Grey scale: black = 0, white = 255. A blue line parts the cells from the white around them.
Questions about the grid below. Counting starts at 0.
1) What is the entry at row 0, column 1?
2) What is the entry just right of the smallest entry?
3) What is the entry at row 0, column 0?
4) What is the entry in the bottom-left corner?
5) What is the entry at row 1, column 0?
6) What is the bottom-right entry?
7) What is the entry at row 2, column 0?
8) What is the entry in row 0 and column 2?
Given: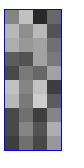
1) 193
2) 103
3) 133
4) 62
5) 184
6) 152
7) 173
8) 41

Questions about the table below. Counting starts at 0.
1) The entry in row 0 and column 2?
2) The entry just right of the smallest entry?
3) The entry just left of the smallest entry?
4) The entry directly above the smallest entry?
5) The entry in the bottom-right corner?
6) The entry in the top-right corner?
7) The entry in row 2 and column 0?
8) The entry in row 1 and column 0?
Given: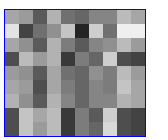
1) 90
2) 206
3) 196
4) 102
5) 67
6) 166
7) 166
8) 227

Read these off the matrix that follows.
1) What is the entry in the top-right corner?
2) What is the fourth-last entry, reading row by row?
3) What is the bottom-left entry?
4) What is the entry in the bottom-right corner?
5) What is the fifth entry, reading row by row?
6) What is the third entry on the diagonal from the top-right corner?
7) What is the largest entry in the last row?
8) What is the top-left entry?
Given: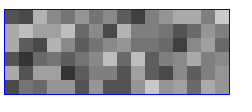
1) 201
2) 160
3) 73
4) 149
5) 116
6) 137
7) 201
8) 83

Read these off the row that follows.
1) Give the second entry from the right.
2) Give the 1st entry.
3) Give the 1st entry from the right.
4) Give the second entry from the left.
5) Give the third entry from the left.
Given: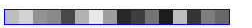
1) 126
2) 189
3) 104
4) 210
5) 147

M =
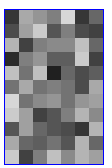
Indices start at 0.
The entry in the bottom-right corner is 160
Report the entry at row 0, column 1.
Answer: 169
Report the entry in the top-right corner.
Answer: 103
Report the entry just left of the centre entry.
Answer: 115
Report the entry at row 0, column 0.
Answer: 54
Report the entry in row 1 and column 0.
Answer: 76
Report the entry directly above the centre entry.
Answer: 32
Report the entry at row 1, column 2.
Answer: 203
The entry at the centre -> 127
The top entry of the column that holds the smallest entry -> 127
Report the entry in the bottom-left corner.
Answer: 203
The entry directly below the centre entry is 149
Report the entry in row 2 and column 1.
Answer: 65
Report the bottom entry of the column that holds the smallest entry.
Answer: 192
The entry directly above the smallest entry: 94
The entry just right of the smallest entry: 103

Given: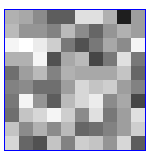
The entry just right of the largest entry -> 236
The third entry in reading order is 139
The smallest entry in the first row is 30
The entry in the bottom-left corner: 215
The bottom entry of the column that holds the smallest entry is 215
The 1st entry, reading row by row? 177
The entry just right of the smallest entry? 158
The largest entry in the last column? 245
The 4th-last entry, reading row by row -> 196
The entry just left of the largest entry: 245
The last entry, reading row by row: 93
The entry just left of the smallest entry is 177
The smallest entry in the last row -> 81
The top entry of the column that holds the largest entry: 168
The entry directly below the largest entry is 177
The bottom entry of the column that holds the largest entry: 102
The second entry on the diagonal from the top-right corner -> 177
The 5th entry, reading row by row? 93
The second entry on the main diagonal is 149
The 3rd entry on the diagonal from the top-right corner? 168
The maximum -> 255
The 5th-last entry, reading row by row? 206

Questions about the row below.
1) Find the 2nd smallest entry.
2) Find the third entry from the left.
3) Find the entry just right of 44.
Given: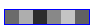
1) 97
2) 44
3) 136

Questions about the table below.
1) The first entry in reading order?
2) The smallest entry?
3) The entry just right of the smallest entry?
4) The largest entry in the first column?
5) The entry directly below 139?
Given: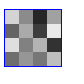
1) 212
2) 38
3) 161
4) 223
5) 170
